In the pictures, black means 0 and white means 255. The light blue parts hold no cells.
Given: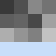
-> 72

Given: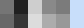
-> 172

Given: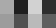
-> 186

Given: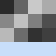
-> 127

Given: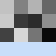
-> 43

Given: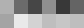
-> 198

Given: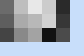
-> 210
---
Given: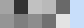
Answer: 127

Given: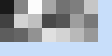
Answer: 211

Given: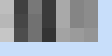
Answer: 70

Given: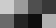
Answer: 36

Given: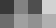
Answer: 160

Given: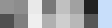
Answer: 127

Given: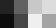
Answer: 69

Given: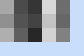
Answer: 83
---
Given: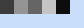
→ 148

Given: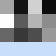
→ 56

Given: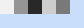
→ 149

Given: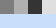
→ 176

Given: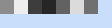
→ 237

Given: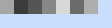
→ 59

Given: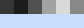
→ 28

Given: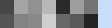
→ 131

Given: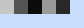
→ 84
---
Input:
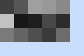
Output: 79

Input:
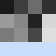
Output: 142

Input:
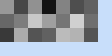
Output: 187

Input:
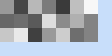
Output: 205

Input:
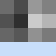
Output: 87

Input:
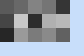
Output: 123

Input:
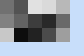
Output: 34

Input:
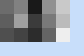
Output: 44

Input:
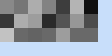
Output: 157
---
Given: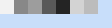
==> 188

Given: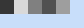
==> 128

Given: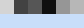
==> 150

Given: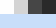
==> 70

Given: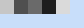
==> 106

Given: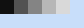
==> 132

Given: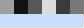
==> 120

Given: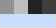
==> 62

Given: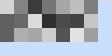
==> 211
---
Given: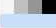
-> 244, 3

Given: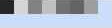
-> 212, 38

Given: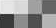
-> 229, 58

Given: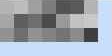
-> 200, 63

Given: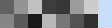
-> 204, 25

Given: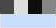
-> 221, 14

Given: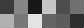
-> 227, 24

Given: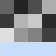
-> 222, 36
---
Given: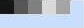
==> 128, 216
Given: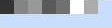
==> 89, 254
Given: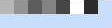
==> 131, 253
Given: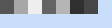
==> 100, 238
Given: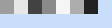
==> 138, 245
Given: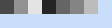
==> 37, 228
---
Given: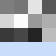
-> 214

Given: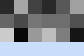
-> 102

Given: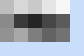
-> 138

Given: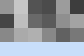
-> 69

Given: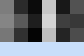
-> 133

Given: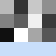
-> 130

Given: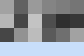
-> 182

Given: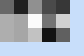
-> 174
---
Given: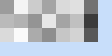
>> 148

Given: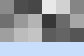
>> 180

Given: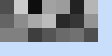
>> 169

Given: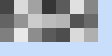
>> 204

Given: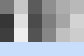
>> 75

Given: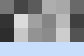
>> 161

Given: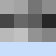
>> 91
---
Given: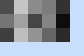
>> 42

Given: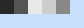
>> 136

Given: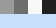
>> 32

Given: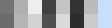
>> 203

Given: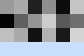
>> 212

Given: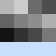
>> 120

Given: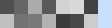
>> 204

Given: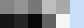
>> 245

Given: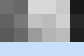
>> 33
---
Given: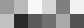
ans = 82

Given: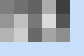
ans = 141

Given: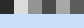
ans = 92

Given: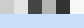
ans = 247

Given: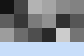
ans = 116

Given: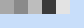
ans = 227

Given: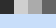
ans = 100

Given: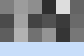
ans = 119

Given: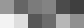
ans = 144

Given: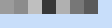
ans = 90
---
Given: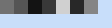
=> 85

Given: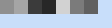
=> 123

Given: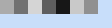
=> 144

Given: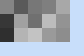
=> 141

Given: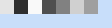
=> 159

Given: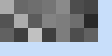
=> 104

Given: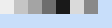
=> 164
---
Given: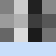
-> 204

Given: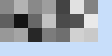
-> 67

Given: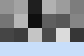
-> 177

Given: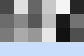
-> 200

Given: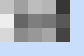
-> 189

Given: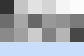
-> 212

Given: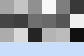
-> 247

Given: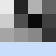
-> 37

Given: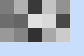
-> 57
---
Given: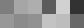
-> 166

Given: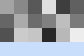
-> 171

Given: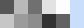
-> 185

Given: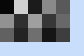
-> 47

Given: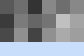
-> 123

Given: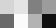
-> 228

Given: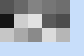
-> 206

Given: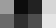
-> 12

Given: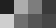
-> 173
